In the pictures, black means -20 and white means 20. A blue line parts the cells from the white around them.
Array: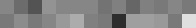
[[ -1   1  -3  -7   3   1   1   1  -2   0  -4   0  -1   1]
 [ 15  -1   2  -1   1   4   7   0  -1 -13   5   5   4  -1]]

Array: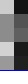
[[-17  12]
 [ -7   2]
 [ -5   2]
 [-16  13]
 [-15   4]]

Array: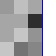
[[  6   4  10]
 [-13   6   6]
 [  3   6  11]
 [  1  11  -2]]

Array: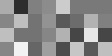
[[ -1   7 -13   0   2  12  -1  -1]
 [  0   1  10  -2   3  -6  -3   8]
 [ -9  10  -2  -2   1   8  -9  16]
 [ 10   1  18  -4   5  -8  11  -6]]

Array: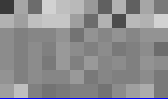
[[ -1 -11   6  -3  13  10   9   4  -5   8  -5   6]
 [ 13   8   5  10  11  11   5  -3   8  -8   9   8]
 [  3   2   0   1   1   3  -2   3   1   3   1   3]
 [ -3   2   0   2   0   4   2   0   2  -1   0   2]
 [  2   2   0   2  -1   4   0   4   1   2   0   3]
 [ -1   3   0   2   1   1   4  -1   1   0   0   2]
 [ -1   5  10   0  -2  -1   0   0  -2   2   5   7]]

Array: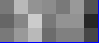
[[ -7  -1   9   3   2  -1   4]
 [-14  -4   1  12  -1   3   3]
 [ -9  -1   4   9  -3   0   0]]
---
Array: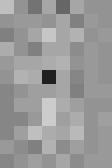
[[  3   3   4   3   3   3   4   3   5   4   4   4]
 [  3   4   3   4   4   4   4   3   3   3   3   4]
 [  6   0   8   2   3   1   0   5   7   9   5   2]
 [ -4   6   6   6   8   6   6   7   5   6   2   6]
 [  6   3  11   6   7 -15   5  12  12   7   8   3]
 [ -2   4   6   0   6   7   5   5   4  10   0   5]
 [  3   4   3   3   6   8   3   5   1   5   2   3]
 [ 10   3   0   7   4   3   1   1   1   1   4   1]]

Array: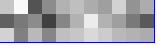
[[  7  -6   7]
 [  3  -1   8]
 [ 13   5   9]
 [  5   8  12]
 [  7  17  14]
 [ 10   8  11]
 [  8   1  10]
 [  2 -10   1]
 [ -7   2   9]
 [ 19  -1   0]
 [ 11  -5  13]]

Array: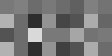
[[ -2  -4  -1  -3]
 [  0   7  -2   7]
 [ -5  -7   6  -7]
 [ -3  -9  -1 -10]
 [ -1   3  -1   3]
 [ -3 -13  14 -13]
 [  0  -3  -3  -3]
 [ -1   8  -7   8]]

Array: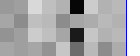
[[  9   8   9   7]
 [  8   9   8   2]
 [ 12   7  11   9]
 [-19   6 -16  -3]
 [  8   2   6  11]
 [ 10   9  10   3]
 [ 14  10  12   6]
 [  5   2   5   5]
 [  4   6   3   6]]

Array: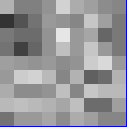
[[  1  -1  -1  -1   4   8   9   5   1]
 [  2   5  -4   4  14  -3   9  -3   1]
 [  5  11   6  11  12  -5  11  -3   5]
 [  7   1   4   4   3   8   1  10   7]
 [ 13   3  16  10   2   1  10   6   2]
 [  3   4   3   3   4   9   3   8   6]
 [  0  -2  -3  -4   3  13   2   9   4]
 [  0  -7  -3 -10   4  12   2  10   4]
 [  8 -12  -1  -2   5   4   7   9  -2]]

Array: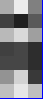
[[  0  -6   5 -13 -13 -11  10]
 [ 17 -15  14  -9  -9  13  16]
 [  7 -10   9 -10  -9   3  10]]

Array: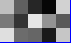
[[ 13  -6  11]
 [-19   3 -16]
 [-14  16  -4]
 [ -5 -12  -3]
 [ 10  -1  15]]

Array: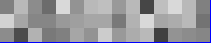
[[  0  -2   1]
 [  9   9   2]
 [ 14   7   3]
 [ 10   6 -10]
 [ -9  14   9]
 [  9   8   7]
 [  4  -1   4]
 [ 10   6  12]
 [  9   6   3]
 [  3   5   6]
 [ 14   4   0]
 [ -3   1  -1]
 [  2   1   8]
 [  9   6  -8]
 [  0  13   2]]
